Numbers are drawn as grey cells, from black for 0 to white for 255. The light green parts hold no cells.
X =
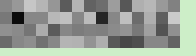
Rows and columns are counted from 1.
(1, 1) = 135
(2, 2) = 11
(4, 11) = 71
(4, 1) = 106
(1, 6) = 91
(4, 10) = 88
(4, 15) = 99
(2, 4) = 135
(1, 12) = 175
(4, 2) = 135
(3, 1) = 144
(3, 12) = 120
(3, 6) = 135
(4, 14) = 135
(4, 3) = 142
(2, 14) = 95
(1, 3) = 198
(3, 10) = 139
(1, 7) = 180

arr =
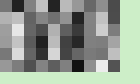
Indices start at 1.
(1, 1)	118
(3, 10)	125
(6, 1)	152
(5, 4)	49
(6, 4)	131
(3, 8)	130
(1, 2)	33
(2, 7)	36
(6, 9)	236
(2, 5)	112
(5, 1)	120
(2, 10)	76
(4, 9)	126
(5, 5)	214
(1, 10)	75
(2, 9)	193
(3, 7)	58
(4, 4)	32
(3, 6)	95
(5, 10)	191

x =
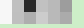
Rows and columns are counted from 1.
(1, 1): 247
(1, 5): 185
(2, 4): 204
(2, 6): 171

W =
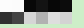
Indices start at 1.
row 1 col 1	252
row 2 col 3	213
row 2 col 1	48
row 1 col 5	7

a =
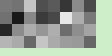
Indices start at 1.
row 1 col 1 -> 120
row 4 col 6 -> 156
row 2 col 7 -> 173
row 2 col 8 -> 120
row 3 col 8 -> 164
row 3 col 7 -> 142
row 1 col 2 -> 115
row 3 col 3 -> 173
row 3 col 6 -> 109
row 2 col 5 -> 72
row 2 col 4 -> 59

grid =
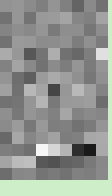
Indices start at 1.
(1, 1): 147
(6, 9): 149
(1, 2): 150
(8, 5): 69
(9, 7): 154
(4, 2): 154
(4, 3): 152
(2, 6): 164
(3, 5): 122
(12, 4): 147
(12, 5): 162
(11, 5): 126
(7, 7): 144
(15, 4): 116
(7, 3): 94
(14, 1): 164
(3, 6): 142
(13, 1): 126
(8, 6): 151
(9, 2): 117
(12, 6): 125
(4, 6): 145
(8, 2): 113
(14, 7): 102
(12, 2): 167
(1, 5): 148
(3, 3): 137
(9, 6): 153
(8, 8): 159
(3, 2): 142
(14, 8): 121
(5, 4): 116
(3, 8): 118
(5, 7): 104

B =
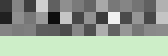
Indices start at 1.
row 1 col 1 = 57
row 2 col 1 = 32
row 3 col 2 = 124
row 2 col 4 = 154
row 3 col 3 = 127
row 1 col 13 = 96
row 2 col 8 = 146
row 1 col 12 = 116
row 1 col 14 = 177
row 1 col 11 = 133
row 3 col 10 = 98
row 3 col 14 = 139
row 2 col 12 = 150
